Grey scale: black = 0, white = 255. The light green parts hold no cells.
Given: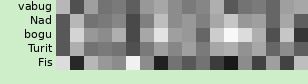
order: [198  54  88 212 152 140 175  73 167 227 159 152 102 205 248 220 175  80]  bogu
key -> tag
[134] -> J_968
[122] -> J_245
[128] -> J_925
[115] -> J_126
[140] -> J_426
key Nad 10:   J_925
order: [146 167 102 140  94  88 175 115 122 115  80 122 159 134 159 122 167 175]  Turit
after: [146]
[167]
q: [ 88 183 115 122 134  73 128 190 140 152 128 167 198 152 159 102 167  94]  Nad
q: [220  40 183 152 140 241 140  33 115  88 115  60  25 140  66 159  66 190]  Fis

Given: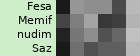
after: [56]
[63]
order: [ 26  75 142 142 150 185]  Fesa
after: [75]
[185]
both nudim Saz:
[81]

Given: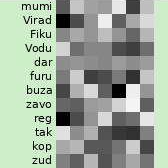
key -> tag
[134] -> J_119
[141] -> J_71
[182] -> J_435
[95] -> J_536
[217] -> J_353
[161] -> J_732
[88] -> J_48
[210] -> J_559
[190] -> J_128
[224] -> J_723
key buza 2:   J_353
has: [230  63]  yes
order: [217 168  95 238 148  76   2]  Virad
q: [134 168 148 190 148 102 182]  Fiku
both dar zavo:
[155]
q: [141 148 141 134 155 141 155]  dar

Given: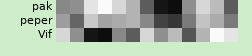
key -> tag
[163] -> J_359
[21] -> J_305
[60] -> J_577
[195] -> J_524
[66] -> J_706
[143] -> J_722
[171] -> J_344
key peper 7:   J_706
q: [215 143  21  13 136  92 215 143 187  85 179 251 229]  Vif
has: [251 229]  yes
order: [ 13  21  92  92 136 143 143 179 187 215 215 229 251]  pak

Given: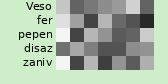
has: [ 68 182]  yes
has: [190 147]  no
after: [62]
[147]
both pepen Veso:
[99]
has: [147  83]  no
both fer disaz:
[83]

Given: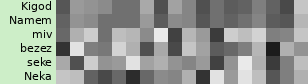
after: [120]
[211]
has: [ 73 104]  yes
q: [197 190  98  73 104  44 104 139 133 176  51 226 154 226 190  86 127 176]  Neka
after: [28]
[176]

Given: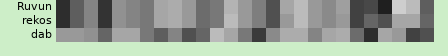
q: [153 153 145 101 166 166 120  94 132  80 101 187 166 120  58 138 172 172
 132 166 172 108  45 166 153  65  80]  dab
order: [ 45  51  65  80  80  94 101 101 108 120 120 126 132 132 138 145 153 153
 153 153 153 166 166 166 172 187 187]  rekos
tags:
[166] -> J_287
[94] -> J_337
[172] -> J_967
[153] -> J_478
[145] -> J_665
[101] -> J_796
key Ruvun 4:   J_665
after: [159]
[65]
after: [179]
[153]
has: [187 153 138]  yes

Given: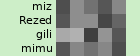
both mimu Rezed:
[86]
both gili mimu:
[86]
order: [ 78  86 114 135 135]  mimu

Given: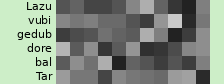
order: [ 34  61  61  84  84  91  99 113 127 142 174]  bal
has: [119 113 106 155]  yes
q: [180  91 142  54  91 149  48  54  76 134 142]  dore
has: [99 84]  yes
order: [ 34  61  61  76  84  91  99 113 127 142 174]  gedub
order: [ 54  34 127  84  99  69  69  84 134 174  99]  Lazu

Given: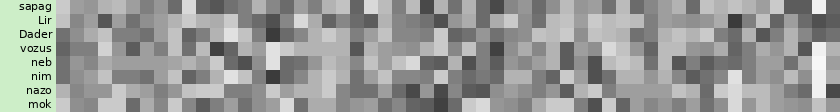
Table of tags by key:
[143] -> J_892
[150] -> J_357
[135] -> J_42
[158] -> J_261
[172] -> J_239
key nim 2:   J_261
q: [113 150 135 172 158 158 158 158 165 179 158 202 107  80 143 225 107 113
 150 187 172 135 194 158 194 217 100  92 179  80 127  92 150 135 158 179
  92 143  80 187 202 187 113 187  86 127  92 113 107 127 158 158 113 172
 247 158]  neb
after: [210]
[150]
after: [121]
[107]
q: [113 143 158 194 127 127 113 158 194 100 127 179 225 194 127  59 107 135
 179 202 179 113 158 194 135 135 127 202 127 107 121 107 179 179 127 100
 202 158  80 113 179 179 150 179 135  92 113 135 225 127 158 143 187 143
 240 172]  nim
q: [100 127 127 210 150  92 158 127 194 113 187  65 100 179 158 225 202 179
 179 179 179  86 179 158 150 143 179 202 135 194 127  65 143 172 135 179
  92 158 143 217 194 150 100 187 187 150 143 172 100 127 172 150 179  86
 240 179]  vozus
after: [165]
[179]

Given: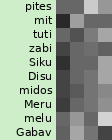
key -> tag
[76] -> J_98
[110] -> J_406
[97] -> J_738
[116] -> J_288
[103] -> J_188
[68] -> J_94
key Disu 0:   J_94
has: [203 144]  no
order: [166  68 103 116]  Disu
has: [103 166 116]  no
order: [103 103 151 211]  melu

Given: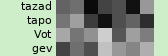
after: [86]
[159]
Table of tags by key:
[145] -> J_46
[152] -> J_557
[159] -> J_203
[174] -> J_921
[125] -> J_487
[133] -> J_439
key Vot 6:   J_487
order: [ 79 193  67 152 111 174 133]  gev
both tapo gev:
[79]
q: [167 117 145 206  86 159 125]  Vot
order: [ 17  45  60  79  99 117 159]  tapo

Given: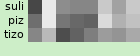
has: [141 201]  no
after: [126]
[156]
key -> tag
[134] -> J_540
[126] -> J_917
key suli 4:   J_540

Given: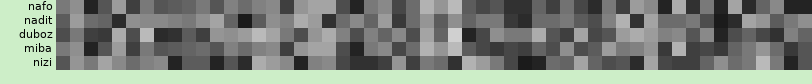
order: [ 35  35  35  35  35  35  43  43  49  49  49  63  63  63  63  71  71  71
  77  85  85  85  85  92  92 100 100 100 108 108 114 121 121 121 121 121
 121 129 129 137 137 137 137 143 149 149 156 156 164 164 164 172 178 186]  nafo
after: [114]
[71]
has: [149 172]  yes

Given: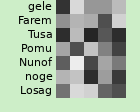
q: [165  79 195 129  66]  Pomu
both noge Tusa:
[45]
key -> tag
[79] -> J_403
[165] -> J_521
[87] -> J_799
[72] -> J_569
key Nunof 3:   J_521
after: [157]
[58]

